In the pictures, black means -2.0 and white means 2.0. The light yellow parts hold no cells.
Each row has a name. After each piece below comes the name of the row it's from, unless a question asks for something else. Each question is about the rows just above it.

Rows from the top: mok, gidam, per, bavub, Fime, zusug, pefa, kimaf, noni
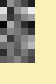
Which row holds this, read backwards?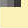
zusug
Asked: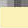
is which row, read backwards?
pefa
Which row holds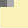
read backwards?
bavub
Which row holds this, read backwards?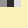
gidam
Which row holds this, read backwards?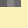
noni

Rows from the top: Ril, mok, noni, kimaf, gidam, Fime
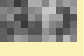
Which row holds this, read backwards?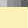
mok
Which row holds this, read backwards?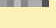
Ril
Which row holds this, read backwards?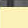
kimaf

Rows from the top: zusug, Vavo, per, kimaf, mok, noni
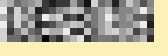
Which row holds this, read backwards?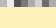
per
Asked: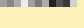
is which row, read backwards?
per
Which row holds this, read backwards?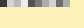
per
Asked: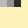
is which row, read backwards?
noni
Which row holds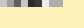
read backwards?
mok
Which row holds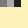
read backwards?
per
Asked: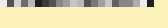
kimaf

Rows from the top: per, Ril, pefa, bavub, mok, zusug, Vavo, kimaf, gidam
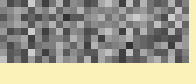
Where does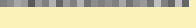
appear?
bavub
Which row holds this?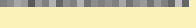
Ril
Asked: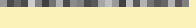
per

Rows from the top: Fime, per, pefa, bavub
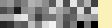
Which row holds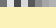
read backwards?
Fime
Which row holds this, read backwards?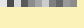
per

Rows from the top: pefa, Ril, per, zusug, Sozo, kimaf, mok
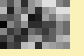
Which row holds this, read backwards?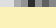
Ril
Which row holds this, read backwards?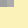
mok
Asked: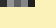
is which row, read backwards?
Ril
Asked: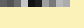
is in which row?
per

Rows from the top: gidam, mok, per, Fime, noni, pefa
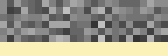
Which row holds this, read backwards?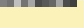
mok
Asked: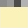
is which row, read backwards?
mok
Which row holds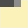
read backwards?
Fime
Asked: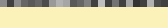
pefa
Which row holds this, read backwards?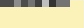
Fime
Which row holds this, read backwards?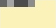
Fime
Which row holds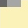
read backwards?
Fime

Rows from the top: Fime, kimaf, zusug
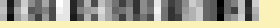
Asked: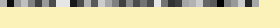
zusug
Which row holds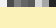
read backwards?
kimaf
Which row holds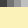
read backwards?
Fime
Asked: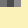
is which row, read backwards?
zusug

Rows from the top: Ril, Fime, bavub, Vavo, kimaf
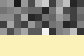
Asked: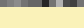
Fime
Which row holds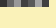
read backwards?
Vavo
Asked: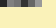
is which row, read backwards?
Vavo

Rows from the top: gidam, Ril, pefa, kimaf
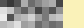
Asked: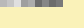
kimaf
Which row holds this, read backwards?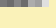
kimaf
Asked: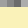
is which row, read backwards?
gidam
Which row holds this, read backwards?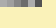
gidam
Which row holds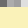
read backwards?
kimaf

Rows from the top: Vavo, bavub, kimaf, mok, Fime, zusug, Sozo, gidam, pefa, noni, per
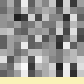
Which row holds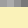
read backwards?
bavub
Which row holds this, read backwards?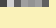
Fime
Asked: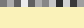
Vavo
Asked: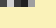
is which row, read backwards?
kimaf

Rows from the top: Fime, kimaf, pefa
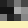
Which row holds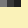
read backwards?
Fime
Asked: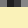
pefa
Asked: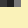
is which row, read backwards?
pefa
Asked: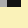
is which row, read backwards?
kimaf

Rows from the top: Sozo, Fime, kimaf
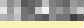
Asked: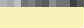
kimaf
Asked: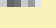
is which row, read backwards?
Fime
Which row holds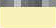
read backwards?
Sozo
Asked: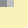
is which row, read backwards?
Sozo

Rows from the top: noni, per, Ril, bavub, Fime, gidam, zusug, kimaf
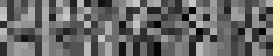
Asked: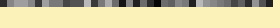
zusug
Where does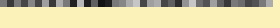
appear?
noni
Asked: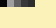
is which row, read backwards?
Fime
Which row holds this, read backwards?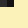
gidam

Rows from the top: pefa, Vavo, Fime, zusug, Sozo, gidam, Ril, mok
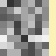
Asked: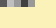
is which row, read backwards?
zusug
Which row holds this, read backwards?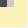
Sozo
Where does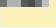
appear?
mok

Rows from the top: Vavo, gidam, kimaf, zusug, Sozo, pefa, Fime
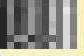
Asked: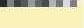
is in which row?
zusug
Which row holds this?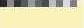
Fime
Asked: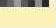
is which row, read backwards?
Fime
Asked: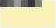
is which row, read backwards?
kimaf
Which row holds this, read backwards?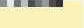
gidam
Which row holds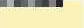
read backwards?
zusug
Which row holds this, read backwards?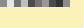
gidam

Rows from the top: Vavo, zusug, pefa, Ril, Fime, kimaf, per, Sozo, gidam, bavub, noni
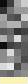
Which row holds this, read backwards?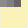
noni
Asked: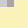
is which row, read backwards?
Vavo
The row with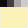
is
Vavo
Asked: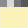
Sozo

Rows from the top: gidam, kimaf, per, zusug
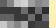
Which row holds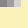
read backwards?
gidam
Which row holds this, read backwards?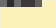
per
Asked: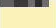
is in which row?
per
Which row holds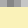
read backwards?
zusug
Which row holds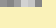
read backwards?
gidam
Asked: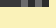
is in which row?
kimaf

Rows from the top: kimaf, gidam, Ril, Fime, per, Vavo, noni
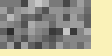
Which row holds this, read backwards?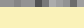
gidam
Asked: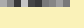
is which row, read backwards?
per
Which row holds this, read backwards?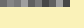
noni

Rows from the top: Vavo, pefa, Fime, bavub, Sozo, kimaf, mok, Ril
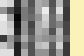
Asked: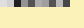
Sozo
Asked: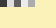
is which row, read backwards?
pefa
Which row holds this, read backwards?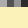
Vavo
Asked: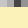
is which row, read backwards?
bavub
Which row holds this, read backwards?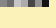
bavub

